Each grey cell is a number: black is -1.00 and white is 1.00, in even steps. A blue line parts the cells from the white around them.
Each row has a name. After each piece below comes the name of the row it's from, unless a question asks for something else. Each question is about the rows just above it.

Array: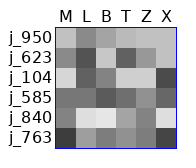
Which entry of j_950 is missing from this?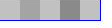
0.46
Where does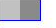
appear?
j_950
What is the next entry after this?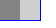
0.62
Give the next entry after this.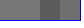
0.14
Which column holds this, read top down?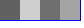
T

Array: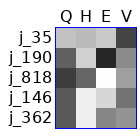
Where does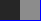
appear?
j_190
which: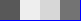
j_146

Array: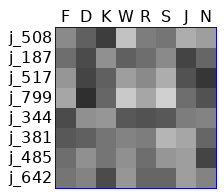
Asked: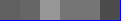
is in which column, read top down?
K
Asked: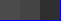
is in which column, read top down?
D

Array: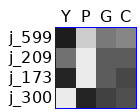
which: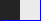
j_173
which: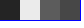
j_173

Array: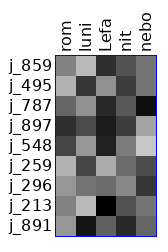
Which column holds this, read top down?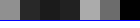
Lefa
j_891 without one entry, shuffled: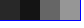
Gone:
-0.25
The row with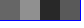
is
j_787
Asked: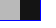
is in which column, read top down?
luni
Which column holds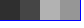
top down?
rom

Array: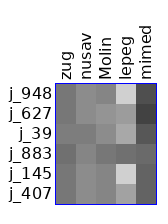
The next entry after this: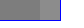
0.32
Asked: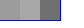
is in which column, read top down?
lepeg

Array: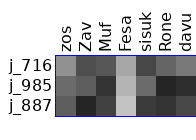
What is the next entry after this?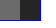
-0.65
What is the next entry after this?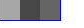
-0.05
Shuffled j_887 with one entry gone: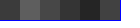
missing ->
0.53
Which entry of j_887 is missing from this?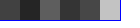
-0.54
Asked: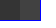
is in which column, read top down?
Muf

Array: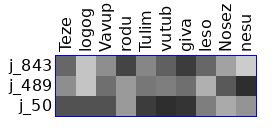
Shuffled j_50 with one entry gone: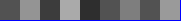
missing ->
-0.59
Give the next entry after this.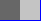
0.11
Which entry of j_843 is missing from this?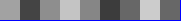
-0.25

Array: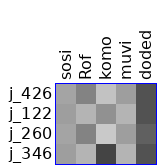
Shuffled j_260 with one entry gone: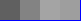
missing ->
0.58
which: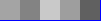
j_260
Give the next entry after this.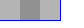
-0.36

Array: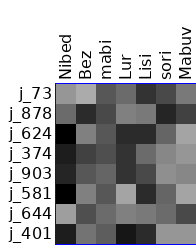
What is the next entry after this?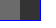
-0.43
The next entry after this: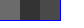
-0.05

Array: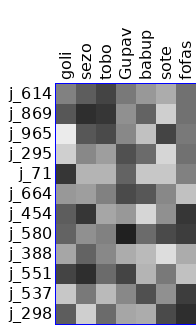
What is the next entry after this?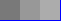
-0.11
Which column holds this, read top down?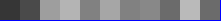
tobo
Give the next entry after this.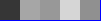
-0.58
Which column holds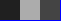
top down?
Gupav
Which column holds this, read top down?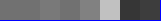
fofas

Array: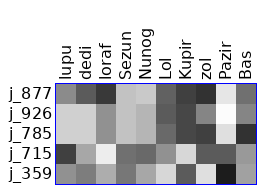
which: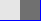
j_877
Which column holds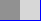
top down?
Lol
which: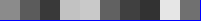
j_877
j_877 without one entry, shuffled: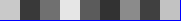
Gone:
-0.24
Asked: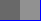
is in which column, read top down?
Lol

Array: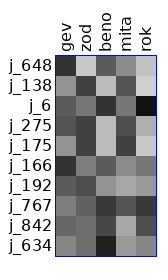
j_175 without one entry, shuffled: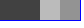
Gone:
0.57
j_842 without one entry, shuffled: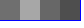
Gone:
-0.44
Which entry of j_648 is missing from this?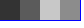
0.52

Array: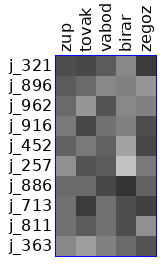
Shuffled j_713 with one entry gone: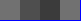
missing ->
-0.49
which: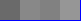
j_896
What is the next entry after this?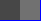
0.01

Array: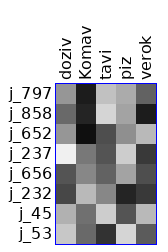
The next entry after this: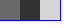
-0.29
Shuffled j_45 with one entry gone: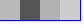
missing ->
-0.12
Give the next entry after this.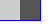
0.45
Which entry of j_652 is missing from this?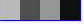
0.12
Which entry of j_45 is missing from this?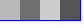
0.39

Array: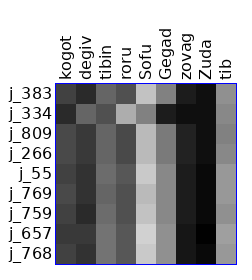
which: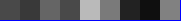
j_809
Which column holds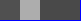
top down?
roru
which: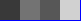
j_657
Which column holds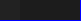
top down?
zovag
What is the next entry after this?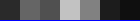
0.13

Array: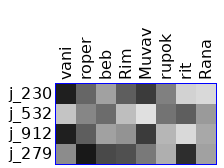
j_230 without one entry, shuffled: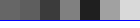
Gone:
0.65
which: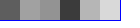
j_912
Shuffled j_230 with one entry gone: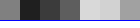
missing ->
-0.20

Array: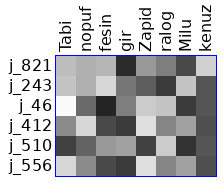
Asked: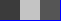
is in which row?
j_243
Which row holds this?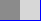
j_412
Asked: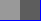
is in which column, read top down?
Zapid
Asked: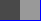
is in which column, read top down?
fesin

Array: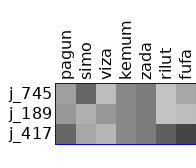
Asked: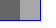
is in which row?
j_417
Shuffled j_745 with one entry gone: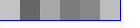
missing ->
0.25
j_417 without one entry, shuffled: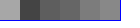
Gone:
0.43
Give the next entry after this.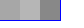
-0.03

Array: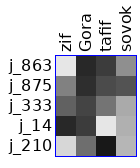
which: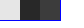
j_863
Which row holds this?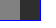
j_875
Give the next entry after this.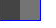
0.33

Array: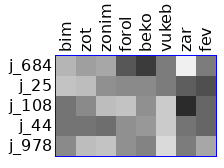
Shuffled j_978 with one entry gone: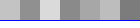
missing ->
0.03
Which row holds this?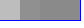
j_25
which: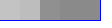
j_25
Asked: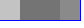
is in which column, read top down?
bim
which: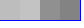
j_978

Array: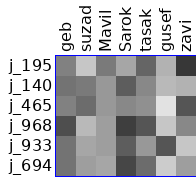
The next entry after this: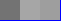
-0.27
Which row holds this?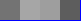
j_933
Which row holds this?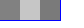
j_195
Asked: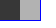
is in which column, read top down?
zavi
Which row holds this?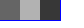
j_195
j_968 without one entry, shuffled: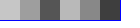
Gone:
-0.39
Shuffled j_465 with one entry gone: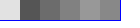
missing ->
0.13

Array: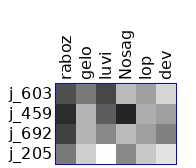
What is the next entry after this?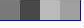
0.67
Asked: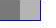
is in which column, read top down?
gelo
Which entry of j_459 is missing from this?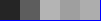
-0.65
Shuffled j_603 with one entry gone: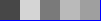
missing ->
-0.38
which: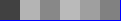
j_692

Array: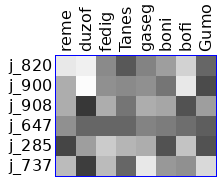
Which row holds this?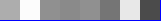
j_900
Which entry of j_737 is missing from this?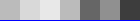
0.19
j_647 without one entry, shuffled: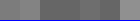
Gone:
-0.26
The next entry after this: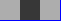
-0.08
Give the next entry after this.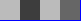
0.82
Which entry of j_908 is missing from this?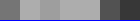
0.30

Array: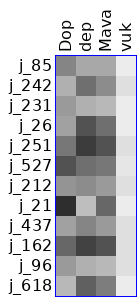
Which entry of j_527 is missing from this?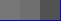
0.80
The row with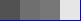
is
j_527
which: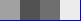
j_26

